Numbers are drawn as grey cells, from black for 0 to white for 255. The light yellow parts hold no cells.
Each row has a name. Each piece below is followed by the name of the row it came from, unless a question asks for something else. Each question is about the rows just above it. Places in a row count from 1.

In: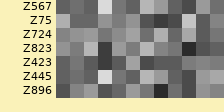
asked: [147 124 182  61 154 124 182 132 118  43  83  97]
Z823
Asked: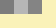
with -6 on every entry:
[118 176 126]
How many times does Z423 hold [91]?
4

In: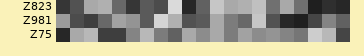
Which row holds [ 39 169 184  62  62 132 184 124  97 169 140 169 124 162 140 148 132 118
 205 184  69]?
Z75
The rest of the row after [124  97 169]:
[140 169 124 162 140 148 132 118 205 184  69]
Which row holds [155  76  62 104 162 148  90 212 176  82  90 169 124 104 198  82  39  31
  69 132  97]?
Z981
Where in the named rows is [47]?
Z823, 20
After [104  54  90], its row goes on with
[ 76 218  39  97 198 169 176 192 112 169 112  31  47  39]

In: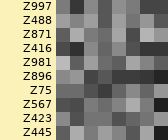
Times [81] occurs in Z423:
2
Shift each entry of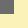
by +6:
[114]
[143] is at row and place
Z997, 5

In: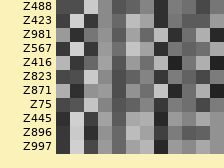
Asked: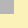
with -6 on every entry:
[176]
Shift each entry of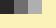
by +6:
[ 46 117 181]
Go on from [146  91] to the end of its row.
[162 104 188  48 111 175  40]

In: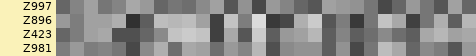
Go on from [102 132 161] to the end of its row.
[118 132 168 153 102 118 110 138 161  86 146  72 153 132 102  86 161 153
 146 118  72 102 153 118  86 161 102]
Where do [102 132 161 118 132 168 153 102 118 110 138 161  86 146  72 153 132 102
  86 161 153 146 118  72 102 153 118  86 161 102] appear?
Z997
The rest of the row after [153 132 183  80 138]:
[146 146  94 146  72 118 189 168 102 138 125  86 153]
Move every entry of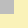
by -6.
[183]
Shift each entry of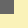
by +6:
[108]
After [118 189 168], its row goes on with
[102 138 125  86 153]

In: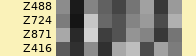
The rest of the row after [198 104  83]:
[132 154  75 176]
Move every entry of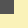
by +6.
[89]
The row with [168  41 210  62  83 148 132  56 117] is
Z871
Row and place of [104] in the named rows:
Z724, 4

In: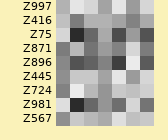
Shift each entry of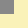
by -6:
[130]
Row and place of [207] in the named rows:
Z724, 7
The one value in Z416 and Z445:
[163]
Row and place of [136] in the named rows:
Z896, 1
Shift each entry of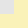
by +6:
[235]
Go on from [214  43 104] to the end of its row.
[170  77 155  83]

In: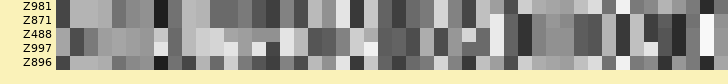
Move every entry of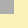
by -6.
[167]
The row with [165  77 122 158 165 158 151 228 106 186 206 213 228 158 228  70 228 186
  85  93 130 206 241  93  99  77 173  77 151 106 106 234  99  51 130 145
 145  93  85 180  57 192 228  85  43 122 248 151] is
Z997
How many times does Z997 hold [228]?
5

